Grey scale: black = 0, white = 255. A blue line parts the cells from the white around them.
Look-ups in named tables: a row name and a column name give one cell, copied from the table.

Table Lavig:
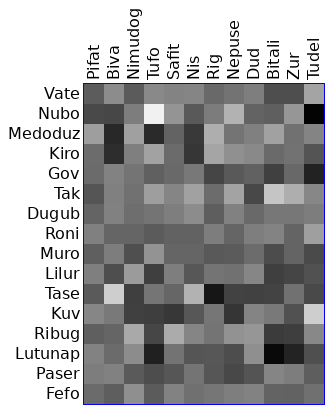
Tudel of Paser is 94
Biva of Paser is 129
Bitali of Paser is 133
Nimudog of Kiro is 127
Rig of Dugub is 94
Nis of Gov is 120

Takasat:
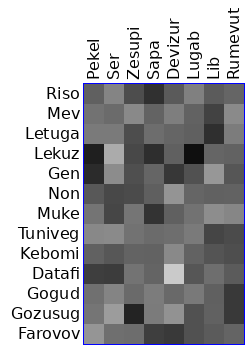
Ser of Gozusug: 156
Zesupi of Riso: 77
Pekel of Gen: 43
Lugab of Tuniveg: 122
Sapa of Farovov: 62
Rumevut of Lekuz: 98
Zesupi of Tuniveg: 114
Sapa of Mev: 99
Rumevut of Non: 98
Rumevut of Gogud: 57
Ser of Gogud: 132
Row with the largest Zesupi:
Mev

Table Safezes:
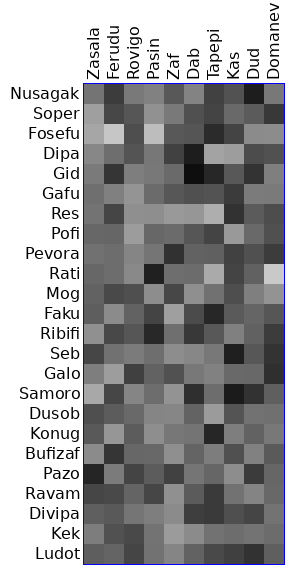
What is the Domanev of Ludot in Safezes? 95
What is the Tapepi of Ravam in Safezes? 58
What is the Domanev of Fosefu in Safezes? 140
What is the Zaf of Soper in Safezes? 121
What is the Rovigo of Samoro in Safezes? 133
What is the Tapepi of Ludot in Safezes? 73
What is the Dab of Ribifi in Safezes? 56

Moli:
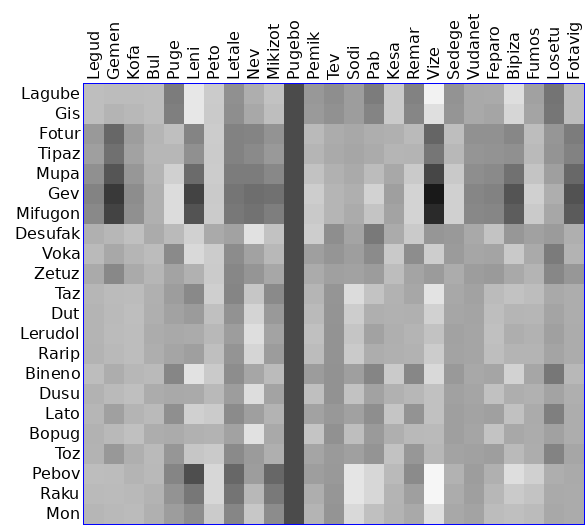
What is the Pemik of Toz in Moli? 165
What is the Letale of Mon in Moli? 134
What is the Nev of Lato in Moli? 159
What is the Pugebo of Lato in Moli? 75
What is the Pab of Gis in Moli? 132
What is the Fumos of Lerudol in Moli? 178
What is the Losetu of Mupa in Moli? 159

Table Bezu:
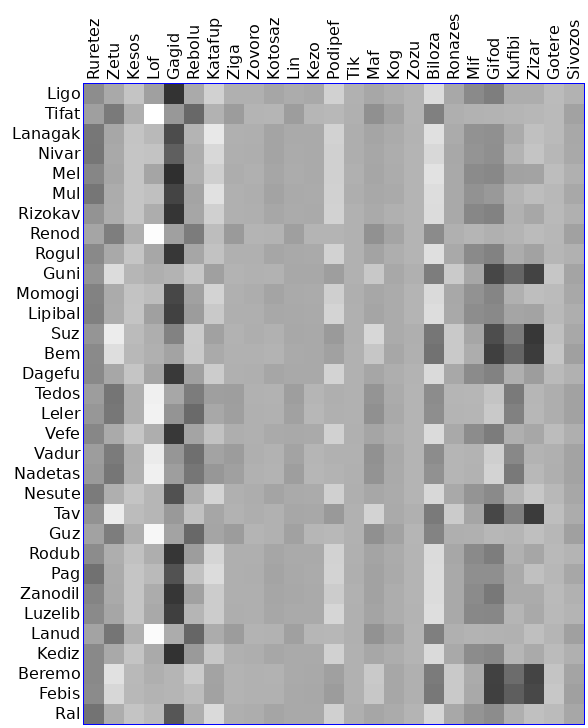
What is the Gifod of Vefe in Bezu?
124
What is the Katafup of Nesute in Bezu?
212
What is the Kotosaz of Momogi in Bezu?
164
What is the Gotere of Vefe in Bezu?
188
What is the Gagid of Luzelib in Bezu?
63
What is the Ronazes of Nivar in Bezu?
168
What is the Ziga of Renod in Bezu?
154
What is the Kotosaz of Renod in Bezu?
179
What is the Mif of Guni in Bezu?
167
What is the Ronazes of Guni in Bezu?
202
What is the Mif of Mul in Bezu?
146
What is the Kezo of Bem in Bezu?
169
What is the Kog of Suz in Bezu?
171

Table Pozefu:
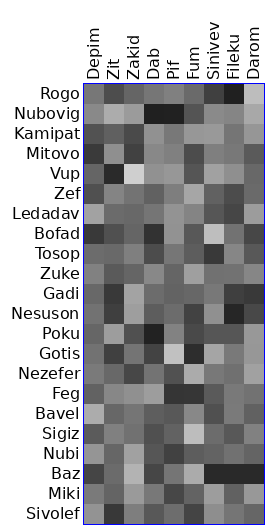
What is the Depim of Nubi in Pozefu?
149
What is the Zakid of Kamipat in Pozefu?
74
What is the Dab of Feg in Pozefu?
157
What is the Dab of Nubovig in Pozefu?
32
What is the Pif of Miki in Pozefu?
71
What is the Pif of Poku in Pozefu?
130
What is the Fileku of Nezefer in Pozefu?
112
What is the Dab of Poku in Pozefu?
34
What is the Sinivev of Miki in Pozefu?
157
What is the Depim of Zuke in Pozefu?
129
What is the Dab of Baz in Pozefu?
70
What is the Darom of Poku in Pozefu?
152
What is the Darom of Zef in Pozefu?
106
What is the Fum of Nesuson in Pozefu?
66
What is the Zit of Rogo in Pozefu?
77
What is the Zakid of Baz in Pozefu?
179
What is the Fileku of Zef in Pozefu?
76
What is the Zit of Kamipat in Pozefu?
96
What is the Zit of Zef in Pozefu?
132
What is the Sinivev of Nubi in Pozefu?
99

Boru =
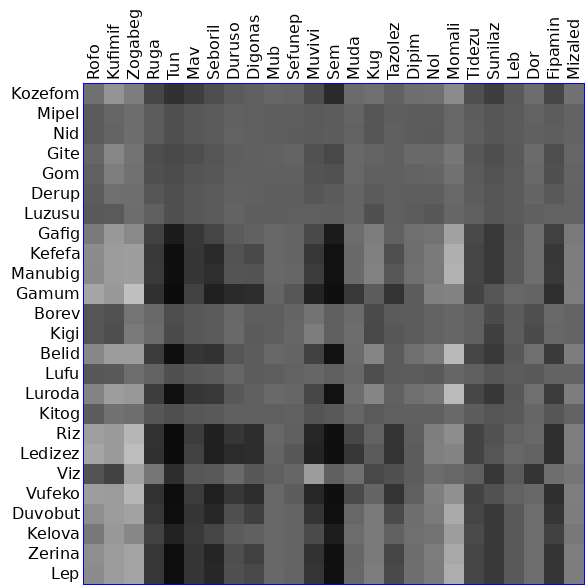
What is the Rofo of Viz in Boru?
83
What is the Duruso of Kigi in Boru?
105
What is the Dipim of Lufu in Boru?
92
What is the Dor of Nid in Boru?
96
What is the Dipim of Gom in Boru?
99
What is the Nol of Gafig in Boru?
115
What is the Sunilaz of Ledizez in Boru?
85
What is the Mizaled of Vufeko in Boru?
126
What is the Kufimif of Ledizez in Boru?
154
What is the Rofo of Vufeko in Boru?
158
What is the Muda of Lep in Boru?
103
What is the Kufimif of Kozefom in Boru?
147
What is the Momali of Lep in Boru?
173

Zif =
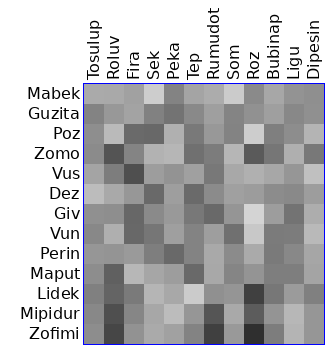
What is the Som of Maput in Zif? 133
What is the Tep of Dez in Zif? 106
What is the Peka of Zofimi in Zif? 161
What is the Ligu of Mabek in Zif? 147
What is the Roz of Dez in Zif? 156
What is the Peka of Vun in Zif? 159
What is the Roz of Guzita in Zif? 145
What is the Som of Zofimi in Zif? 153
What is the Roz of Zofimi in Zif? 47
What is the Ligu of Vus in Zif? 150
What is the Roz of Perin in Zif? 170
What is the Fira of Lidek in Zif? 122
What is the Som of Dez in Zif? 160
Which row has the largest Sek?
Mabek

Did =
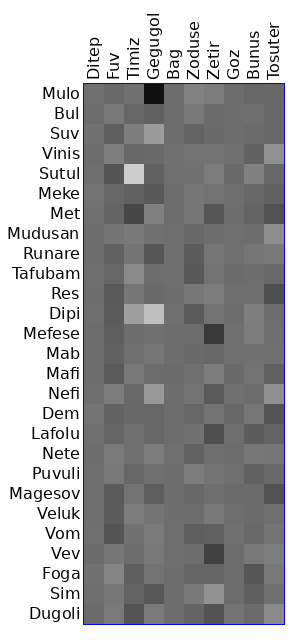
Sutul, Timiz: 205
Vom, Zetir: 97
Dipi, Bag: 111
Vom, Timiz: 113
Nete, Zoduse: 98
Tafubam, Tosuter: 105

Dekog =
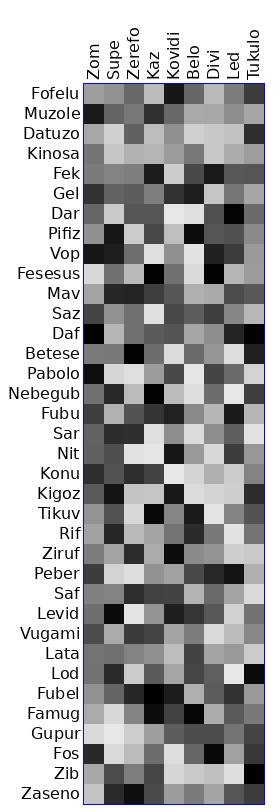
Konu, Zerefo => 46
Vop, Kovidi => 143
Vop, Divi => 33
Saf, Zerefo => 45
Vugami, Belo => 124
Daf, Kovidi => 84
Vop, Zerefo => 110
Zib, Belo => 202
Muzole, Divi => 168
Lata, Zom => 115
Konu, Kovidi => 231
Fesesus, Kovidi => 113
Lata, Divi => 163
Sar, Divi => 142
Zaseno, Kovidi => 156
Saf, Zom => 128
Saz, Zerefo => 112
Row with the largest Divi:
Tikuv

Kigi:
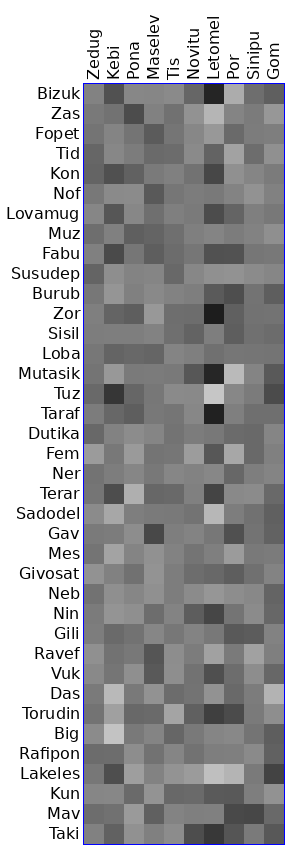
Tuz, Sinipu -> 123
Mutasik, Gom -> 89
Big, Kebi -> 195
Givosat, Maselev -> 147
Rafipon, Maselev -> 114
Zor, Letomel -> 29
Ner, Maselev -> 120
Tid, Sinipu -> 109
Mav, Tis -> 131
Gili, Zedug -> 125
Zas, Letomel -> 181
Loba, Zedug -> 119
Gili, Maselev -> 134
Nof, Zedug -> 120
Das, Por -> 105
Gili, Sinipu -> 92
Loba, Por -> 118
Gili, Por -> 89
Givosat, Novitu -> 109
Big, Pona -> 121

